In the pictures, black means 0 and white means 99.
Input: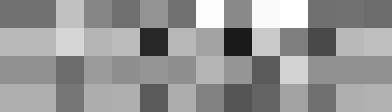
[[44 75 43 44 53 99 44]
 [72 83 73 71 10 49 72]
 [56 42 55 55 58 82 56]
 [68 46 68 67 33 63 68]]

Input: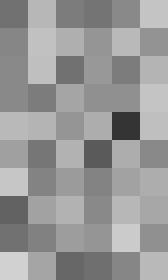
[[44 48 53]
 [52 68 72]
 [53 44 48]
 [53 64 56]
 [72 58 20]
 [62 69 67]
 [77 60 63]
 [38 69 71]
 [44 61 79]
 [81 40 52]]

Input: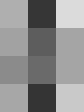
[[68 85]
 [63 64]
 [54 64]
 [65 78]]

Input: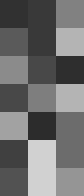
[[19 50]
 [35 70]
 [54 18]
 [28 70]
 [63 42]
 [25 42]
 [32 58]]

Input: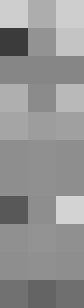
[[80 80]
 [23 76]
 [52 52]
 [68 72]
 [64 62]
 [55 55]
 [55 55]
 [34 82]
 [56 56]
 [55 55]
 [44 43]]

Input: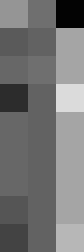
[[58  1]
 [35 64]
 [40 64]
 [17 85]
 [40 64]
 [40 64]
 [40 64]
 [33 64]
 [26 71]]
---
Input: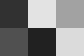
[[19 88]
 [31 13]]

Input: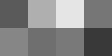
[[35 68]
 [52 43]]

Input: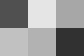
[[31 89]
 [75 69]]

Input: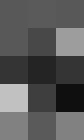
[[34 35]
 [34 28]]

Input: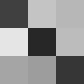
[[25 76]
 [89 15]]

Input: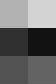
[[69 82]
 [19  7]]

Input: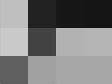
[[74 13]
 [78 26]]

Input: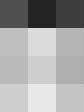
[[31 14]
 [74 85]]

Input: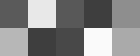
[[35 90]
 [71 24]]
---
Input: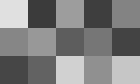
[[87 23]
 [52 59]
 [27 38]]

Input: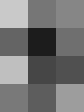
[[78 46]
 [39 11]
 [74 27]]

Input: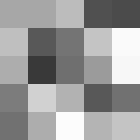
[[65 65]
 [74 34]
 [67 22]]

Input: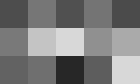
[[30 46]
 [47 76]
 [38 43]]

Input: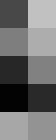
[[28 75]
 [49 67]
 [15 50]]

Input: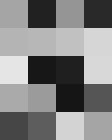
[[64 13]
 [70 71]
 [89  9]]
